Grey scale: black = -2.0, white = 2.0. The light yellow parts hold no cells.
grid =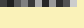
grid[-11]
-1.0
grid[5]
0.7
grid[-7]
-1.1

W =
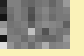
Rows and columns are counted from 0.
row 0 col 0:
-1.5
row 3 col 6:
0.2
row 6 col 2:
-0.1
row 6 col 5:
0.1
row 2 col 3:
-0.2
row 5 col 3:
-0.3
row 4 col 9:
-0.1
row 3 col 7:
0.1
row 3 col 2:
-0.1
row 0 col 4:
-0.4
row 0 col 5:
-0.2
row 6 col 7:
0.0
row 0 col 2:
0.0
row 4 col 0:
0.7
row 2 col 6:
0.0
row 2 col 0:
-1.7
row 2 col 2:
0.0
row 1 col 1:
-0.2
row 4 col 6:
-0.7
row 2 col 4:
-0.8

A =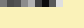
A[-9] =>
-0.1
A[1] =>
-0.8
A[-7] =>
-0.7

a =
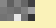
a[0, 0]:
0.1
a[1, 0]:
-0.1
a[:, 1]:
[-0.5, -0.2, -0.1]
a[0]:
[0.1, -0.5, 0.0, -0.4, -1.0]

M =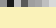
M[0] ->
0.3
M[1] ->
-1.6
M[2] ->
1.0
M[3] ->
-0.6

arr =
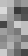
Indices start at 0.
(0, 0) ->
1.0
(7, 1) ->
0.3
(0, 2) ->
0.1
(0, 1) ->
0.9
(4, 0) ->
0.5
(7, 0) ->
1.2
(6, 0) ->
0.3
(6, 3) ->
0.7
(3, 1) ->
0.2

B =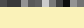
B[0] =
-0.8
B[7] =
-0.1
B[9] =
-1.8

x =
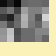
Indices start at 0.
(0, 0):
-1.8
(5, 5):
0.0
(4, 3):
-0.3
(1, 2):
-1.0
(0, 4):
-0.3
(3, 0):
-0.1
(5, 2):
-0.7
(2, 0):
-1.1
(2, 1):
-1.5
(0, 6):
-0.4
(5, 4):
-0.3
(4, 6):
0.1
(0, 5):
-0.3
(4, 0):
0.3
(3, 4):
-0.1

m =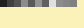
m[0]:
-1.5
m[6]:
-0.5

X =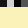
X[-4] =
-1.7
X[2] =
-1.9
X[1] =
1.3

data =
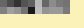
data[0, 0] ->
-0.4
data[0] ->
[-0.4, -0.8, -1.2, -0.7, -0.5, 0.9, -0.4, 0.2, -0.1, -0.2]
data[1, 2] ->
0.3
